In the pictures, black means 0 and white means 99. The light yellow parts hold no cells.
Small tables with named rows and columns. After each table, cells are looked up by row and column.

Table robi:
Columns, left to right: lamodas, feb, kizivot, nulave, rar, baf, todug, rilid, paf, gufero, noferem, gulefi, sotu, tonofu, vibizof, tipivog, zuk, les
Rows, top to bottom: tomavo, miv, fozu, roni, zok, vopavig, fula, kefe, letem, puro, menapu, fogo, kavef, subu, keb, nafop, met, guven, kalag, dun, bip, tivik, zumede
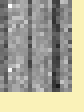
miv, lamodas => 33
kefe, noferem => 52
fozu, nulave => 59
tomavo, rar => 59
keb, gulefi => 47
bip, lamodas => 54
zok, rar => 75
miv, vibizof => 26
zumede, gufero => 70
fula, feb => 42
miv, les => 47
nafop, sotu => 65
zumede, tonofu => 27
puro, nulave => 63
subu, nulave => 57
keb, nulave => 57
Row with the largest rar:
met

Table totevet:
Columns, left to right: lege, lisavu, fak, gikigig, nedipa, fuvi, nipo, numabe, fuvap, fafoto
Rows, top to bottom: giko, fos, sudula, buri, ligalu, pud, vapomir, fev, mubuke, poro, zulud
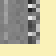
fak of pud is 49
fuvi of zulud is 47
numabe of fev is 31
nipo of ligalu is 51
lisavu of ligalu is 60
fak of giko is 50
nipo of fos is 51
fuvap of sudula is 28
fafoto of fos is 42
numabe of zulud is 27
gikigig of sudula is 50

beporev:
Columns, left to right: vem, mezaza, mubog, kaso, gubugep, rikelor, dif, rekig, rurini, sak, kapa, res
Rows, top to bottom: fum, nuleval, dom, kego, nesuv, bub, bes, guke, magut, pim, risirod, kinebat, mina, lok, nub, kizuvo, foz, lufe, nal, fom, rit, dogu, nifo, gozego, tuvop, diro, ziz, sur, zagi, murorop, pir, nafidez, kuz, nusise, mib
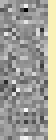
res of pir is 42
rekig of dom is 51
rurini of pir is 33
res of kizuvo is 65
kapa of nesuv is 56
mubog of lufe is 47
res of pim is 56
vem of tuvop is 47
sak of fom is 50
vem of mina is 50
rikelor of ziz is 54
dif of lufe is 69
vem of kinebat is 46
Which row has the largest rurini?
nal

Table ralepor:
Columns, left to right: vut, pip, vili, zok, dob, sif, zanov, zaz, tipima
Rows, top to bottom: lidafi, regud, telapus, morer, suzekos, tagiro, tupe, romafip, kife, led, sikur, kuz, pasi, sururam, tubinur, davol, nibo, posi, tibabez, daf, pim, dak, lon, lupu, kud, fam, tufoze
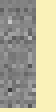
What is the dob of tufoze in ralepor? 64
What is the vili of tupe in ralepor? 50
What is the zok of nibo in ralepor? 61
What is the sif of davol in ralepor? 49
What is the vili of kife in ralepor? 63
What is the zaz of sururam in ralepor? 63
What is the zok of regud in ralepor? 50
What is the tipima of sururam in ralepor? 54

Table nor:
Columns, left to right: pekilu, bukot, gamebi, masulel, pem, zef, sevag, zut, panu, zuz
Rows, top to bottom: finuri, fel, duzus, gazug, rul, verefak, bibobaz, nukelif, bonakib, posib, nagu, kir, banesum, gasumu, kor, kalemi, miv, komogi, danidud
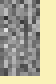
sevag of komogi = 32
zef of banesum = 49
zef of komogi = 41
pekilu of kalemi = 43
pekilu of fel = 61
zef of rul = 52
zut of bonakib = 71
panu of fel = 39
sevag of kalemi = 63
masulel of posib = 72
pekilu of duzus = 58
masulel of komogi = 69
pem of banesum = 49
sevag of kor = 45
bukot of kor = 55
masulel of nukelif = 50
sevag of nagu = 42
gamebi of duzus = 50
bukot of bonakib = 60
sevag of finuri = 63

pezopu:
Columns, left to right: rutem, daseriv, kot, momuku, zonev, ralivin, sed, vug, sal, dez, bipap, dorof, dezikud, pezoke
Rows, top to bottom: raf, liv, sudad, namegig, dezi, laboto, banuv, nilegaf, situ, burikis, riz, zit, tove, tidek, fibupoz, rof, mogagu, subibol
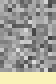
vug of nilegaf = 60
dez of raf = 56
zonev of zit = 59
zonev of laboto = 68
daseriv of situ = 62
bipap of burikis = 55
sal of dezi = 68
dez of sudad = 75
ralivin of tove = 55
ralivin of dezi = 48
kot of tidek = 66
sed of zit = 37
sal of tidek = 70

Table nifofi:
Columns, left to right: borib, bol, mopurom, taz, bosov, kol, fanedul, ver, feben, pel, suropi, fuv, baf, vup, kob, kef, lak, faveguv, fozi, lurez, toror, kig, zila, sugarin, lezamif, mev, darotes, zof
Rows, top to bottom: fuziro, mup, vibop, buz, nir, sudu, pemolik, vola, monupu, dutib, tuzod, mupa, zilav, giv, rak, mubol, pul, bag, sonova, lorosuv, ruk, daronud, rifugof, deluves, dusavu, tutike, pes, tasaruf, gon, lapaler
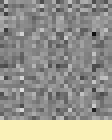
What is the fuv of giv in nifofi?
59
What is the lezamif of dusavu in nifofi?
38
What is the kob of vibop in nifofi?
31
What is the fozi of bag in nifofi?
45
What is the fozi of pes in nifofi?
59
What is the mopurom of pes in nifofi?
58
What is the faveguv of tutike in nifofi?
54
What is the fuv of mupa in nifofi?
62
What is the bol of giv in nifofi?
49

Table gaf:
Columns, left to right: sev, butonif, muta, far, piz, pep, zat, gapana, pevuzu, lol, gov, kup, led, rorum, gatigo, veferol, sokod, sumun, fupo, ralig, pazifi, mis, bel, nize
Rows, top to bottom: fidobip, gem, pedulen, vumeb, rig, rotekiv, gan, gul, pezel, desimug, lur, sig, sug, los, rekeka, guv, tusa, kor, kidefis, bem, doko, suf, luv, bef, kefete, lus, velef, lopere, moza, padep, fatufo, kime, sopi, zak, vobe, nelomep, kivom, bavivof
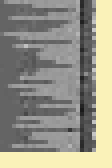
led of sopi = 39
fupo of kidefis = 59
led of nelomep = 59
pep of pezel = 60
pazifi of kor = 28
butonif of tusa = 39
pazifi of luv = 27
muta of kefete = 38
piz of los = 39
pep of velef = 40
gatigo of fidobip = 60
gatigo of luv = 62
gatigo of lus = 40
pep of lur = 42
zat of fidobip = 62
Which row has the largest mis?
kidefis

